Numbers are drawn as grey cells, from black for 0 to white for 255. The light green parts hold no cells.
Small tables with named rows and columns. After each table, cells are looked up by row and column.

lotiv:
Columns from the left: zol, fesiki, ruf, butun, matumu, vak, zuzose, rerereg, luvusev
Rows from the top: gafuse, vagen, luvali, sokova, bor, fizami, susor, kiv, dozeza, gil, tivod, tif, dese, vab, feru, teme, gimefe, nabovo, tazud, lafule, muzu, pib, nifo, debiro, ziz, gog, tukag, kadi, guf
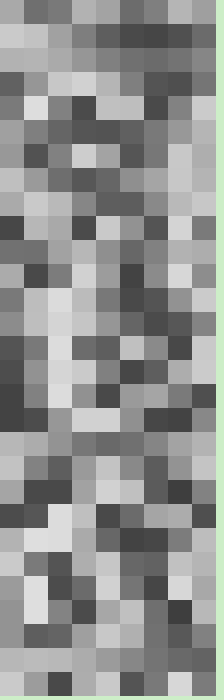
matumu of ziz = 209
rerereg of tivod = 178
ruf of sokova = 199
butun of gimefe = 145
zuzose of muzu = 91
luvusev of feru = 201
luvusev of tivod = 173
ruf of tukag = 100
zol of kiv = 191
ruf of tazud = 147
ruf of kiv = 110
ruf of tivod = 162

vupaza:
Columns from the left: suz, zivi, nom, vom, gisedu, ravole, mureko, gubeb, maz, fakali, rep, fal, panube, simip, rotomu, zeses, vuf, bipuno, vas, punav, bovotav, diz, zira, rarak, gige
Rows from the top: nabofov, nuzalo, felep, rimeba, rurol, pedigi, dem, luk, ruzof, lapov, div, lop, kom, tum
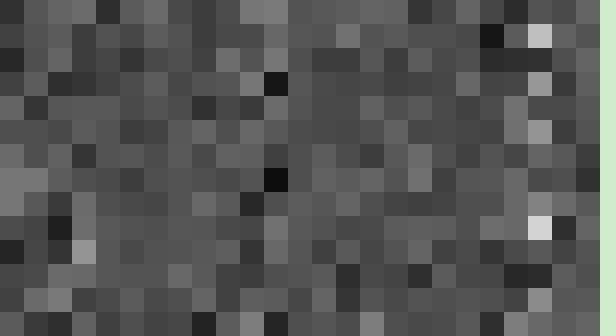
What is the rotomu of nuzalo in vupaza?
114
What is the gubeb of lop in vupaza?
104
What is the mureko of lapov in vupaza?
78
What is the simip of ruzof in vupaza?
85
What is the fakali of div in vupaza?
94
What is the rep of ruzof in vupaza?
40
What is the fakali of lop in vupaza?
64
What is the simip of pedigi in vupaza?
73
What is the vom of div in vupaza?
148
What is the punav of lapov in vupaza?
77
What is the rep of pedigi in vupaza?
102
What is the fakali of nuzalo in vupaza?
73

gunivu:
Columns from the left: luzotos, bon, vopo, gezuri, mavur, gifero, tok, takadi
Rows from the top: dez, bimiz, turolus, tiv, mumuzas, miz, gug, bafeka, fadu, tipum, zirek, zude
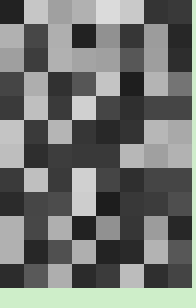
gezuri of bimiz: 34
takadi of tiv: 116
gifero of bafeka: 47
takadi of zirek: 87
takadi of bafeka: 69
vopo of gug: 61
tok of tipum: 156
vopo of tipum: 175
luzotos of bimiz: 177
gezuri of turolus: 164
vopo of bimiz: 175
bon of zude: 89
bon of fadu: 70
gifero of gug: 183
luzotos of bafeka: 58
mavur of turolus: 160
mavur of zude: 59
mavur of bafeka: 69
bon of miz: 58
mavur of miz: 40
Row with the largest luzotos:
miz

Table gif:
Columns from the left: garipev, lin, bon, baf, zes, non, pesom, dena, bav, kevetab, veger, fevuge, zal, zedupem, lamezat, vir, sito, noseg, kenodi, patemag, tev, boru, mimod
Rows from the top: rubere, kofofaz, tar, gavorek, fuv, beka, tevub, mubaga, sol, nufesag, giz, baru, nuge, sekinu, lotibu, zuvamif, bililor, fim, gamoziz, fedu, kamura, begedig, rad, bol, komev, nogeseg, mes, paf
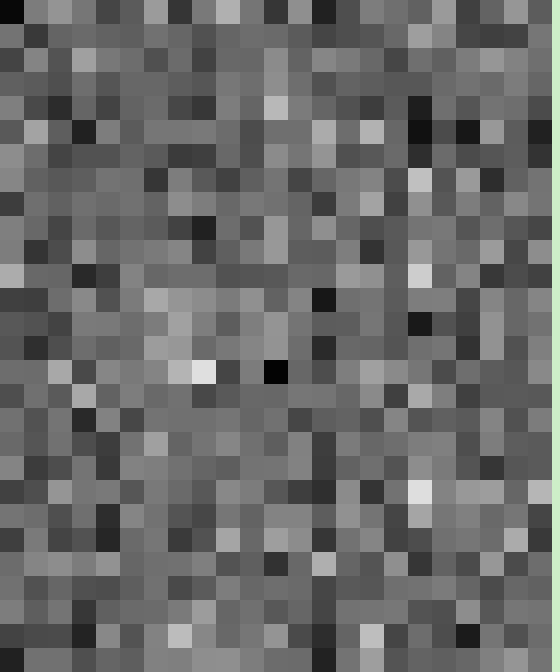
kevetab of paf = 143
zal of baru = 105
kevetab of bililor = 89
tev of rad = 108
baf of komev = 80
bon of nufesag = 69
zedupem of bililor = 116
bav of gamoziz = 116
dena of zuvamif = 180
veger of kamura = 124
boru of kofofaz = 67
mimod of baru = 65

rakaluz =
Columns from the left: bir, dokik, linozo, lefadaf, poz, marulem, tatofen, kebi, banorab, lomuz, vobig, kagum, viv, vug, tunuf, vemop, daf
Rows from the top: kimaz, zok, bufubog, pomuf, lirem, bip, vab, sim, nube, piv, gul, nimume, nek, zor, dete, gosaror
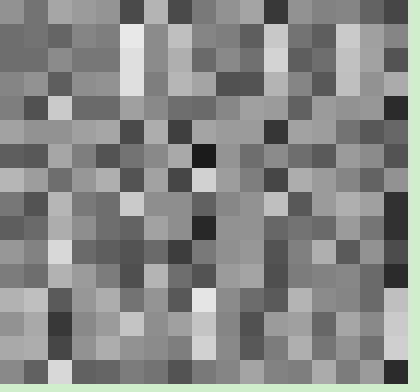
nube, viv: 88
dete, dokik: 172
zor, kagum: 156
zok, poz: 126
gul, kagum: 85
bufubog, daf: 82
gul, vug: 173
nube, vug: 155
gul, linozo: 215
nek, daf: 189
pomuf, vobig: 84
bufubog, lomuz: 136
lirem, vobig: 160
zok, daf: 132
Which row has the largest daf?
dete

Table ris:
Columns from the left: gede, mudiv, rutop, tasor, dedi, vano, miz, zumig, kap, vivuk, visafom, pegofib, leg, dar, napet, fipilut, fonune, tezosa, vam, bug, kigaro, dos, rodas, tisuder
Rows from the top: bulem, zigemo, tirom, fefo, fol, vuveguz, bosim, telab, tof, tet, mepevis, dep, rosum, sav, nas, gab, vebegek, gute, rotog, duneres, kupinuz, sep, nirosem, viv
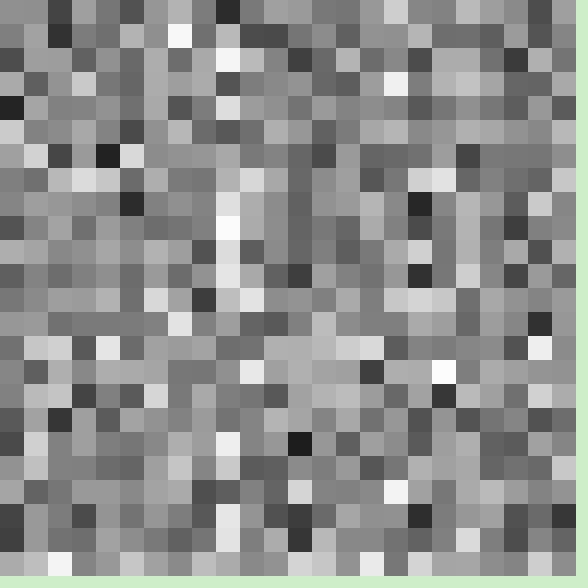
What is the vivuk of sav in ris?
158
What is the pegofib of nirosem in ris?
172
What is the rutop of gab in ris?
175
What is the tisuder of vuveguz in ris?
184
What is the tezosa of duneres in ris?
177
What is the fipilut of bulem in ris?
152
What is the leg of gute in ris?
165
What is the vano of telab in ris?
107
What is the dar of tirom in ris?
105
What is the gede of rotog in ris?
74

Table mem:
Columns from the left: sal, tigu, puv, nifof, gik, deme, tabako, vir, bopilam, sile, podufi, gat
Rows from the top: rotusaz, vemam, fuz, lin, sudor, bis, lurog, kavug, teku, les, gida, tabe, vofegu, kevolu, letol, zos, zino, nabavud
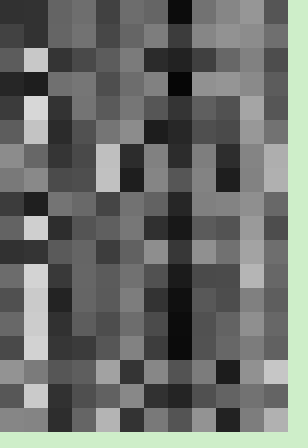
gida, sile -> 113
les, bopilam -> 91
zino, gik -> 97
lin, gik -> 78
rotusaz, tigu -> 50
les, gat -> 77
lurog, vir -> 44
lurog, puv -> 53
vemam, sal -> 66
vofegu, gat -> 94
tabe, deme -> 113
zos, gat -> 198
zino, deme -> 136

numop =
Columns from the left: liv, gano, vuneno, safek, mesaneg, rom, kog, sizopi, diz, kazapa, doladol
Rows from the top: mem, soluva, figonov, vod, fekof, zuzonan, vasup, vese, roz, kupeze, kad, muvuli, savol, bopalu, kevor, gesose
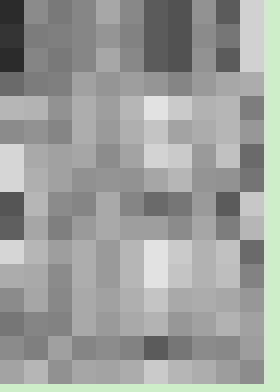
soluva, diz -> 138
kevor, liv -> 137
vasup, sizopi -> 201
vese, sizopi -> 182
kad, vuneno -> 157
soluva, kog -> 89
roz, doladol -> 198
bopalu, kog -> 179
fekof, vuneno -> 145
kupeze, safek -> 154
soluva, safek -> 134
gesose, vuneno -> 143
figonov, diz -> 146
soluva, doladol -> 208
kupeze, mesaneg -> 168

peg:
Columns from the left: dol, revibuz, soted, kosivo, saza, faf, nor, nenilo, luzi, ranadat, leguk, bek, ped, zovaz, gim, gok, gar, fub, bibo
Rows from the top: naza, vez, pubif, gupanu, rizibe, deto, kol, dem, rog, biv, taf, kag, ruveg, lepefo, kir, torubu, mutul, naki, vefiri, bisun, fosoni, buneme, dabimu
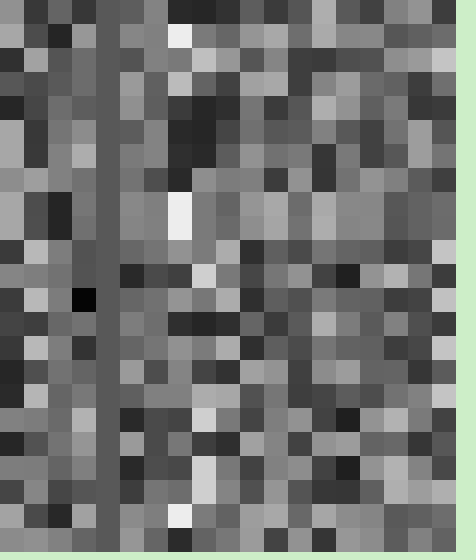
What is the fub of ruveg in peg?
67
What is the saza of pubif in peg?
88
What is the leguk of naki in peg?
68
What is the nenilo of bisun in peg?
72
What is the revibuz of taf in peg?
184
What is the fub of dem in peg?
91

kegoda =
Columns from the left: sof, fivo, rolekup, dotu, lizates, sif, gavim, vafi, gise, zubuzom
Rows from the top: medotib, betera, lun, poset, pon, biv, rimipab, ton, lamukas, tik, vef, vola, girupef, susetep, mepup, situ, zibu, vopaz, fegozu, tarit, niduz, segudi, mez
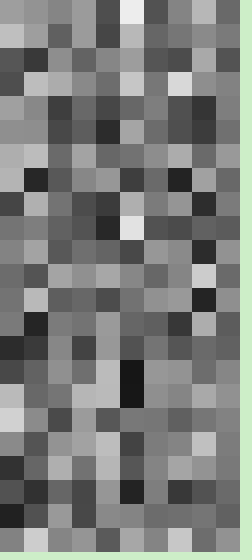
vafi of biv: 79
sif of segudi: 132
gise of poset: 142
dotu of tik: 83
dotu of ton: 135
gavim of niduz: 126
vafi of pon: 80

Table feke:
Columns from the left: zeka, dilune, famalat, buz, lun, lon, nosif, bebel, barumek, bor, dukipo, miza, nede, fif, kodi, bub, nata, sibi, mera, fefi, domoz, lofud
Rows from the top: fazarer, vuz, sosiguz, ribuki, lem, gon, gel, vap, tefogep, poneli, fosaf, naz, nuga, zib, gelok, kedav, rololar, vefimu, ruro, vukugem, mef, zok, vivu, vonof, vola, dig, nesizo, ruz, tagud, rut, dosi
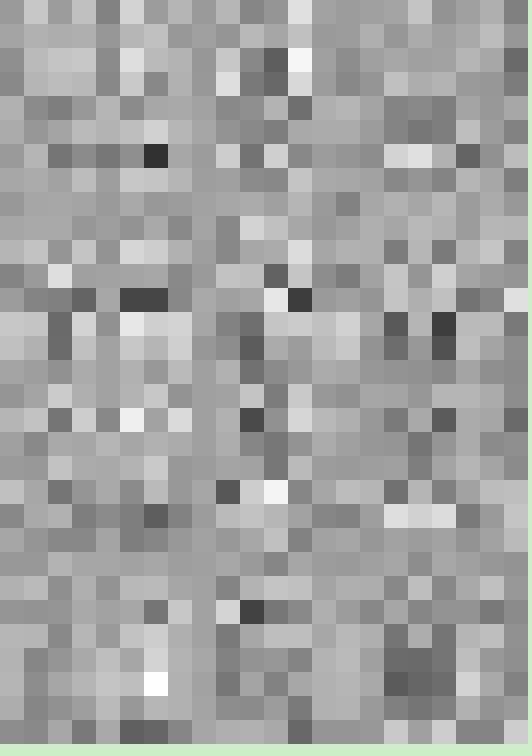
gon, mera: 127
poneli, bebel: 137
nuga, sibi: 175
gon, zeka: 171
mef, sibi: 180
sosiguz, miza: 94
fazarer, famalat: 157
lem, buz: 153
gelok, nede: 157
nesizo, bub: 174
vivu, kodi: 165
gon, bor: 147
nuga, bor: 160

